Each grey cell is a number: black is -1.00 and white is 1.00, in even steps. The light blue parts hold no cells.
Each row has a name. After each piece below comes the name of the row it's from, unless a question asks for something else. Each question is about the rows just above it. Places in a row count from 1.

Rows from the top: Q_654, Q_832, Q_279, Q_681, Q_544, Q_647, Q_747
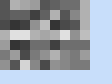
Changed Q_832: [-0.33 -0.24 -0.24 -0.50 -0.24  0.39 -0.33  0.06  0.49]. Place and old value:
9, [0.39]
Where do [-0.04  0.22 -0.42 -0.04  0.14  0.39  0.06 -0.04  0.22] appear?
Q_647
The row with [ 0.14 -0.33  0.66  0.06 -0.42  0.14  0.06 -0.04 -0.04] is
Q_747
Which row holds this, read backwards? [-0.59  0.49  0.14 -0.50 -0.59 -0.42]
Q_279
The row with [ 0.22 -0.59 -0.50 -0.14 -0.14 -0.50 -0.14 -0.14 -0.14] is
Q_544
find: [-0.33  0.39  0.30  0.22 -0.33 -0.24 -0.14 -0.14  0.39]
Q_654

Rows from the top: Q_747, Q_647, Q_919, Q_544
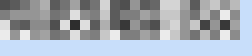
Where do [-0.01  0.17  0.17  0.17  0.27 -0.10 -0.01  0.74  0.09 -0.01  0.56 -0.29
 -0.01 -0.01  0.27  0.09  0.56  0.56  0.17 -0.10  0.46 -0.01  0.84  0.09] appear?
Q_647
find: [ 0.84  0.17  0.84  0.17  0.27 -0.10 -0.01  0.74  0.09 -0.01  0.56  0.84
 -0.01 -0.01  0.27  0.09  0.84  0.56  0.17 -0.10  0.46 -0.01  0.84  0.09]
Q_544
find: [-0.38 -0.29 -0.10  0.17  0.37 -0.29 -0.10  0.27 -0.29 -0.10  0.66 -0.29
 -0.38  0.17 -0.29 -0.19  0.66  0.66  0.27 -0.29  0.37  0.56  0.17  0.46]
Q_747
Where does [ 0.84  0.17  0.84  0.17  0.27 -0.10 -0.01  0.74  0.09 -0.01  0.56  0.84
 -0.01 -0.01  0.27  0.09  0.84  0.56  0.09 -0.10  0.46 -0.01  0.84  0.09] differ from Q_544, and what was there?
19, [0.17]

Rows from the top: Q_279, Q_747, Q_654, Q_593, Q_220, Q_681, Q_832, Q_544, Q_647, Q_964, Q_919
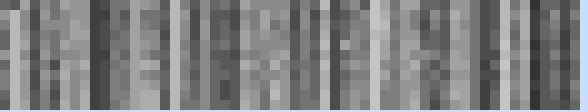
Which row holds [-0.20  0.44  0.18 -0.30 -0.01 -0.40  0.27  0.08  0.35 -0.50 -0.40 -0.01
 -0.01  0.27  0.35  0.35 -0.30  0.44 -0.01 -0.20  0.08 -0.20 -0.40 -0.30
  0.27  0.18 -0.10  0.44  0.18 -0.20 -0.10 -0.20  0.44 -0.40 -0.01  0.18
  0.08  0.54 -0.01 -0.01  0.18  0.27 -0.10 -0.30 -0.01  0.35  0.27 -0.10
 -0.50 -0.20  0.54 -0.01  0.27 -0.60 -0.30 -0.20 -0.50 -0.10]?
Q_964
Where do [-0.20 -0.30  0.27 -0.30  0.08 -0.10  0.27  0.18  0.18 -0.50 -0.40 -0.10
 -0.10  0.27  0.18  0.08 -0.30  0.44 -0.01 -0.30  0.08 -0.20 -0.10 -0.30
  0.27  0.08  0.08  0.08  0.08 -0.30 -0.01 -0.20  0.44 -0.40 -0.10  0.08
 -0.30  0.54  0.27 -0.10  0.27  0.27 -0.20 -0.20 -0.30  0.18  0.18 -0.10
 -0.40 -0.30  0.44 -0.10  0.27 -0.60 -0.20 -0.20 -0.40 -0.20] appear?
Q_279
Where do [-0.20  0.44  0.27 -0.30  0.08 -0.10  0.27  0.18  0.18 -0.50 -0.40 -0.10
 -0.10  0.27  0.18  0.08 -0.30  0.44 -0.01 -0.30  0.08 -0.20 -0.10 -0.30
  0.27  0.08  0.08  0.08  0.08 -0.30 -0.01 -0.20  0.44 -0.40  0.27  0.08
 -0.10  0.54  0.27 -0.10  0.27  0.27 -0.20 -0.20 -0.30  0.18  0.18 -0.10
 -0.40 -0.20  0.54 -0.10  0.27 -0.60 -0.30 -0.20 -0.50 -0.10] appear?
Q_220
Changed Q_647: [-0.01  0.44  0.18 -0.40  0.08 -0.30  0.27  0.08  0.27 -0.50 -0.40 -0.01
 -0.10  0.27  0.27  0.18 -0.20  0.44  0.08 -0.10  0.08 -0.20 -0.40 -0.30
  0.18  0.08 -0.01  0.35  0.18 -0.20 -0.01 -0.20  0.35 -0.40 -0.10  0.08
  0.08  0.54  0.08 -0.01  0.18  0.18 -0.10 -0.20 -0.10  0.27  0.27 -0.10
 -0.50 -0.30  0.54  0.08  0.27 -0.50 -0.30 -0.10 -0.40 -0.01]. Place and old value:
20, [-0.20]
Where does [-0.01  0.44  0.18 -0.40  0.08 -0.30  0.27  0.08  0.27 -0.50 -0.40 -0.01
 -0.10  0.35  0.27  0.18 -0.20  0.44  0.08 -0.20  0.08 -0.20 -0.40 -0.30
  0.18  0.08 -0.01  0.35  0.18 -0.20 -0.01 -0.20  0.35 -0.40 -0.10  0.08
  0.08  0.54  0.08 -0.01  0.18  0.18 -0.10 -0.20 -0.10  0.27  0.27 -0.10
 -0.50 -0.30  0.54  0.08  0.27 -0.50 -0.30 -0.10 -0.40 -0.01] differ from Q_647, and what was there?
14, [0.27]
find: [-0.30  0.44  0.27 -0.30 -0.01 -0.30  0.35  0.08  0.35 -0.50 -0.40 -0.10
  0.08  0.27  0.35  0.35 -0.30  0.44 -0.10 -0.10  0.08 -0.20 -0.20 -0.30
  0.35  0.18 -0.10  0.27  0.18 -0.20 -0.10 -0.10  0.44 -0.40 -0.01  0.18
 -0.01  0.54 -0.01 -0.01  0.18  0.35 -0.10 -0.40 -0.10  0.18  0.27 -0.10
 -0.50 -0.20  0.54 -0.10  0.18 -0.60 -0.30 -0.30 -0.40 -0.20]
Q_919

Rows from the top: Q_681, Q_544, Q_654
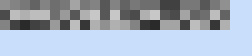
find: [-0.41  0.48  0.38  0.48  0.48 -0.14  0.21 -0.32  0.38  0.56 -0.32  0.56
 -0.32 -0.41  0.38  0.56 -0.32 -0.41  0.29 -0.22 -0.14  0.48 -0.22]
Q_544
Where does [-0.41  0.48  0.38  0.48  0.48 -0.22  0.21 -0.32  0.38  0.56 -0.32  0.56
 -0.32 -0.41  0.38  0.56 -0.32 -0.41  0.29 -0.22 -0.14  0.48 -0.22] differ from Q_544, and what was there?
6, [-0.14]
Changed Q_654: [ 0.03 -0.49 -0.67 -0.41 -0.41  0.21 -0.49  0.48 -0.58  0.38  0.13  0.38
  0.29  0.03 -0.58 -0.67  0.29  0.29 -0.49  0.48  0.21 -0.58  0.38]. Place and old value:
4, [-0.49]

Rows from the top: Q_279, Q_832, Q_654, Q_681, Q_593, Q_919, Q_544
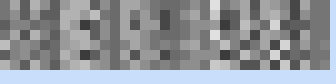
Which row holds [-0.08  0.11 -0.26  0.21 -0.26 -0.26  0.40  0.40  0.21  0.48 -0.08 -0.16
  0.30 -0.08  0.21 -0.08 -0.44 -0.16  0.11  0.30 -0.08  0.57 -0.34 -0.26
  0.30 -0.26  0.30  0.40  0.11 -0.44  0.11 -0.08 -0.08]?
Q_832
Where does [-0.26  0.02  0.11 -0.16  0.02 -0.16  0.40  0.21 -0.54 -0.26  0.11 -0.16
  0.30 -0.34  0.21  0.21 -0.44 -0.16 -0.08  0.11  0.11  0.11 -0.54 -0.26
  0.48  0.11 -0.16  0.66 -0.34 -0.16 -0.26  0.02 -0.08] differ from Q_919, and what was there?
32, [-0.08]
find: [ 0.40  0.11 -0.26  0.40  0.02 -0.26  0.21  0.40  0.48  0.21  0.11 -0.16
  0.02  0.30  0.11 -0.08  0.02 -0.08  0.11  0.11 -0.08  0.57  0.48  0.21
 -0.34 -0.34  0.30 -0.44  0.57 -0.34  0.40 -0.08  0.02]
Q_544
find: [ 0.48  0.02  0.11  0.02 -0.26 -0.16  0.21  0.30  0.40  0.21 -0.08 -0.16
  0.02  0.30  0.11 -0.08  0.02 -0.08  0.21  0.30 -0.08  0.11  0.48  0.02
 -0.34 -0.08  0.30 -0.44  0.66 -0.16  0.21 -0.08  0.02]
Q_593
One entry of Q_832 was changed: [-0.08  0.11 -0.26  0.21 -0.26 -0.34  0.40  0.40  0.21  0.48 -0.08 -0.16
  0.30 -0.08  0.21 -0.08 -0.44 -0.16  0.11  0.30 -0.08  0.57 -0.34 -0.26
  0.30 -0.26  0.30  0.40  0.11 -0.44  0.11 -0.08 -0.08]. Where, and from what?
6, [-0.26]

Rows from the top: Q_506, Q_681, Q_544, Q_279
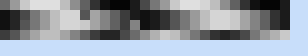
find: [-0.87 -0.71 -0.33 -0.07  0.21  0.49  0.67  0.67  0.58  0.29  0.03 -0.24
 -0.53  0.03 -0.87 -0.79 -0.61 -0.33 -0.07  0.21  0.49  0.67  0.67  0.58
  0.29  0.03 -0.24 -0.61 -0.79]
Q_544
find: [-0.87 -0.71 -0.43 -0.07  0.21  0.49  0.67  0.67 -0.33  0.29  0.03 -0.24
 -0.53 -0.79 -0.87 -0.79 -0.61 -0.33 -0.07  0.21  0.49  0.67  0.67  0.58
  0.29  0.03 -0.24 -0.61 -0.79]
Q_681
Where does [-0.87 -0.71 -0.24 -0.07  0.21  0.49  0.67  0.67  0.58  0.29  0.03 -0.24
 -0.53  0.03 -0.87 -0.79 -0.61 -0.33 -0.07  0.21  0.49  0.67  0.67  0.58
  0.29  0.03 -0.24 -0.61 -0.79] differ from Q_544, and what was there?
3, [-0.33]
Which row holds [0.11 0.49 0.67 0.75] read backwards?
Q_506
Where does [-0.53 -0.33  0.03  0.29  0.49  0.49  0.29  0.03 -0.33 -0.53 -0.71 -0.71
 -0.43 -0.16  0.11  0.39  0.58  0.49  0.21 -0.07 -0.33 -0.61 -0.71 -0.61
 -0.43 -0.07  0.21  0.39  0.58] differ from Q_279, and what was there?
9, [-0.24]
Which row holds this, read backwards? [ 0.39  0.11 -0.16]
Q_279

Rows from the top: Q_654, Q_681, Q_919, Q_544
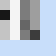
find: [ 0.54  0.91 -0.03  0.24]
Q_654
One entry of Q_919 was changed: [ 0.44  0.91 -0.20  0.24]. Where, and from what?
1, [0.54]
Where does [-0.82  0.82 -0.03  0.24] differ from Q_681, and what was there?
2, [0.91]
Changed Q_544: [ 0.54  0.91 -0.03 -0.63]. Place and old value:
4, [-0.53]

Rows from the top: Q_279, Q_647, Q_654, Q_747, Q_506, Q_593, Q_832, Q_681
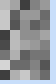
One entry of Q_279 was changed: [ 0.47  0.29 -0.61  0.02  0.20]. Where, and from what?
3, [-0.51]
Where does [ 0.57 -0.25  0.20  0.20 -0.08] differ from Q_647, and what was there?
5, [-0.16]

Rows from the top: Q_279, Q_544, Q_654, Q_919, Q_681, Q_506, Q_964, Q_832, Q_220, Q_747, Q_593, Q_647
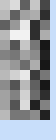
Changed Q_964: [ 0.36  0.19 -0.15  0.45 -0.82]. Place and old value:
4, [0.36]
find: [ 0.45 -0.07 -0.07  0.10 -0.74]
Q_647
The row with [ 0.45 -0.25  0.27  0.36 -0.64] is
Q_544
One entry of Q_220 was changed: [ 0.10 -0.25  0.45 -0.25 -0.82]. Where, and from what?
2, [-0.34]
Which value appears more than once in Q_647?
[-0.07]

